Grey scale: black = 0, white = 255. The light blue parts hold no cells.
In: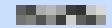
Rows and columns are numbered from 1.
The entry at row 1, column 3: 173
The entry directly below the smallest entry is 95
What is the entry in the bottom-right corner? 149
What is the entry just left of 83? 128
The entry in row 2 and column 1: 116

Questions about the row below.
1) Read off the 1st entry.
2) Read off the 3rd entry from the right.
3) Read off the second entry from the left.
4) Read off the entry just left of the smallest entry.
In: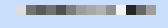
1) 221
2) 37
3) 114
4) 243

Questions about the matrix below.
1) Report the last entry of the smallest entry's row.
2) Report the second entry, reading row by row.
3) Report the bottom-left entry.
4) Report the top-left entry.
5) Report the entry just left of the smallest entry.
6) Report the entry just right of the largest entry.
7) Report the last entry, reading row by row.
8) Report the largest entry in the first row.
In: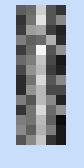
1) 12
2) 106
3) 85
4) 95
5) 95
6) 85
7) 24
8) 207

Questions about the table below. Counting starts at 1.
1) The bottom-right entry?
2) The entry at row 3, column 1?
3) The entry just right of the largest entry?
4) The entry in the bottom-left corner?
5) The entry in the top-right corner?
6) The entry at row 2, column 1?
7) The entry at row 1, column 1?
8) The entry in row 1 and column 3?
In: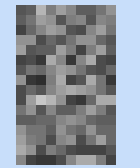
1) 67
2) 67
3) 181
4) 134
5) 146
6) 94
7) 85
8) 181

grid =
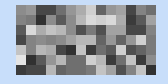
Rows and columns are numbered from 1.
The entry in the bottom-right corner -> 49
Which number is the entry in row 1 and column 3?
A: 71
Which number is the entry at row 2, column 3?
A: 49
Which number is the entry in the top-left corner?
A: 140
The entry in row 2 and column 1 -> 131
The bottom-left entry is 59
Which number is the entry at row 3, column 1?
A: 90
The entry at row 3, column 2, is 217
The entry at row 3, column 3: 172
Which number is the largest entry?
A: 228
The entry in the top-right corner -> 111
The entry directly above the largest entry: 195
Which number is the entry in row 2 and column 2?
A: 122
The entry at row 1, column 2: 150

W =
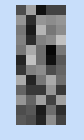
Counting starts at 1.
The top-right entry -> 66
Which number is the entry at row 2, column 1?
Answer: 149
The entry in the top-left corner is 77
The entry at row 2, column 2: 45
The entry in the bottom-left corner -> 88
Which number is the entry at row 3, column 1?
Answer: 119
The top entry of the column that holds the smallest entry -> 66
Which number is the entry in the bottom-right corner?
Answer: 66
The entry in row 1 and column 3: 17
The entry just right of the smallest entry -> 119
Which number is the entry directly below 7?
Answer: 17
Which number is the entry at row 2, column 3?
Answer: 149
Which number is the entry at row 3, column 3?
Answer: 181

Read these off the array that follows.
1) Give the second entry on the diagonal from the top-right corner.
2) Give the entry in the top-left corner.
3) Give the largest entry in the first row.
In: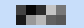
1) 96
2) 66
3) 196
